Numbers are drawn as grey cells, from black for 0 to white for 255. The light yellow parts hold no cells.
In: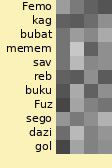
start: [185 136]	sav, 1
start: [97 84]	Femo, 2
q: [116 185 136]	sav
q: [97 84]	Femo
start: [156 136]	bubat, 1
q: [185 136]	sav

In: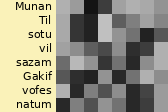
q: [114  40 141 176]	sazam
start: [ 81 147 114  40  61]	natum, 2
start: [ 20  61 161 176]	Munan, 2
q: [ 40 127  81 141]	vofes
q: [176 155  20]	Munan

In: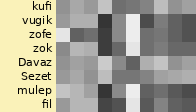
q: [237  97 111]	mulep
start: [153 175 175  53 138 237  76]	vugik, 0
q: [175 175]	vugik
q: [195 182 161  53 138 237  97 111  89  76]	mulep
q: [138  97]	Davaz
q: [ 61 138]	zofe

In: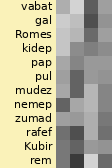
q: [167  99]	mudez
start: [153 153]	pap, 2
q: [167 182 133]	nemep
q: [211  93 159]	vabat
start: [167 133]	pap, 0

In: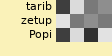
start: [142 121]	zetup, 2
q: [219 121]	tarib
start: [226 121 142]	zetup, 0

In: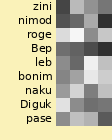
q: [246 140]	roge
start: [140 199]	roge, 2
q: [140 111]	Diguk
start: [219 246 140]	roge, 0
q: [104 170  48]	nimod
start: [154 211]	naku, 0

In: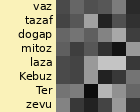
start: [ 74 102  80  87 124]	vaz, 0
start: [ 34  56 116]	Kebuz, 3
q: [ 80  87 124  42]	vaz
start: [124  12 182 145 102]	Ter, 1
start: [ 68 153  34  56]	Kebuz, 1
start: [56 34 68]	zevu, 1

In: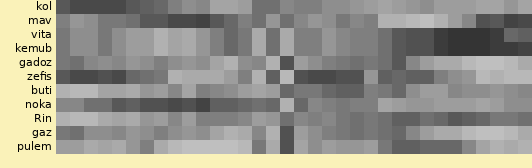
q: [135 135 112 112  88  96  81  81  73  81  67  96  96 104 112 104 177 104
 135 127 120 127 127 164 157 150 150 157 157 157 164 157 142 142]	noka
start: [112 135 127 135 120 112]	Rin, 16
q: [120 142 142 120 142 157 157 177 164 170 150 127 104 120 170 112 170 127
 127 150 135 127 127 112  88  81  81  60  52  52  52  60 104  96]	vita

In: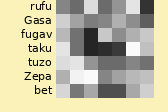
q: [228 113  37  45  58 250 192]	taku
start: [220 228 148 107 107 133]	tuzo, 0

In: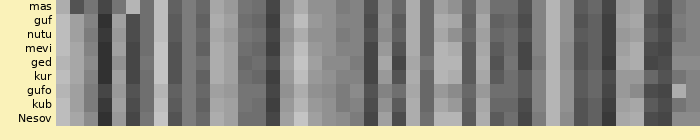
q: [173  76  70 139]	Nesov
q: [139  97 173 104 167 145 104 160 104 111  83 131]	nutu
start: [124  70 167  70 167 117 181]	ged, 21
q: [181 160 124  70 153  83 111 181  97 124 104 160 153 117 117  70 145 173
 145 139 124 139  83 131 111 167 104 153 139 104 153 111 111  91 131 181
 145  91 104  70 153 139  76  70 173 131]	gufo
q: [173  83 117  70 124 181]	ged
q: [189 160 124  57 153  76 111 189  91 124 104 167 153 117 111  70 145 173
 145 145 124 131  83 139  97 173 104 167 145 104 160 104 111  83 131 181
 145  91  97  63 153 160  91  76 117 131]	nutu
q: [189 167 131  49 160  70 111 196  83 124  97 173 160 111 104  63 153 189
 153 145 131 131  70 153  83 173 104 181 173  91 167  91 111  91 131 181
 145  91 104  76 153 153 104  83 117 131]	kur

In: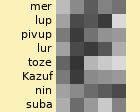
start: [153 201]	suba, 2
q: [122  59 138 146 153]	Kazuf
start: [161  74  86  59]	lup, 0
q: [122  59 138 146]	Kazuf

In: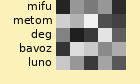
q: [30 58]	deg
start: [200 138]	bavoz, 2
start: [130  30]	deg, 0
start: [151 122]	mifu, 1
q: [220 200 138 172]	bavoz

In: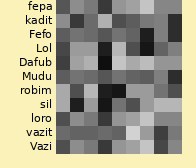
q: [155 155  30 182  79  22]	Lol
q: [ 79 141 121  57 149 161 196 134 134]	loro
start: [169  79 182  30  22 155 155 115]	robim, 0
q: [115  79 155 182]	sil
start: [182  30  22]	robim, 2

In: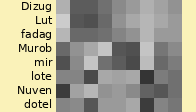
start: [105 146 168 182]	Lut, 3
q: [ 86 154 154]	dotel
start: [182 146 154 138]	Nuven, 2
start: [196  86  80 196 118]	Murob, 3
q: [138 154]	Dizug

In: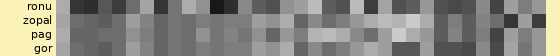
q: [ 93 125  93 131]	zopal
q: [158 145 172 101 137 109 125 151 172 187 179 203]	zopal
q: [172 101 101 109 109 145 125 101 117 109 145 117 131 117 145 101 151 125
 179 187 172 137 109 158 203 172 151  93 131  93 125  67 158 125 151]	pag
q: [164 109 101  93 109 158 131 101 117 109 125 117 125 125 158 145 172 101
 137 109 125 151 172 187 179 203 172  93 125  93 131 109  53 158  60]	zopal
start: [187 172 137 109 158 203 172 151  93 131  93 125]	pag, 19
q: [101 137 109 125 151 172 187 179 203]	zopal
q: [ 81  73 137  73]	gor

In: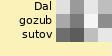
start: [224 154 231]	Dal, 0
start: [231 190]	Dal, 2

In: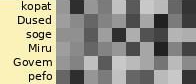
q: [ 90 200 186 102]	kopat
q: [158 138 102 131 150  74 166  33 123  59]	Dused
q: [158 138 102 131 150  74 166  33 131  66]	Miru
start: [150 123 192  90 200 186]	kopat, 2

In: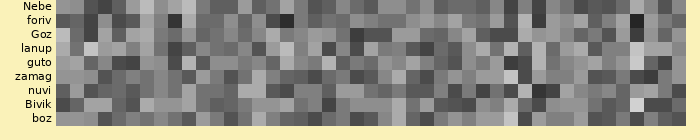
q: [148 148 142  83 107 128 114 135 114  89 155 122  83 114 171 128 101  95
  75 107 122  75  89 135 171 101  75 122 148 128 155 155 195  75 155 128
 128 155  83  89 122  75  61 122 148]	zamag
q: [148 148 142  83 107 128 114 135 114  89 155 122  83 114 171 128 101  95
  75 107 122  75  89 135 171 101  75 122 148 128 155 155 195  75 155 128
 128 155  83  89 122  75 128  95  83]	boz

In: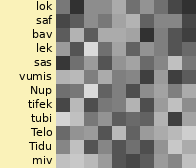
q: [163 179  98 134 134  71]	saf
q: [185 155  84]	miv
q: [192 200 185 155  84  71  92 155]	miv

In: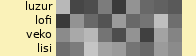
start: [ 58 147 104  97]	luzur, 4
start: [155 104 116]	lofi, 4

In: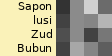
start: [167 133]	Bubun, 1
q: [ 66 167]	Bubun
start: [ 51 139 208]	Sapon, 0

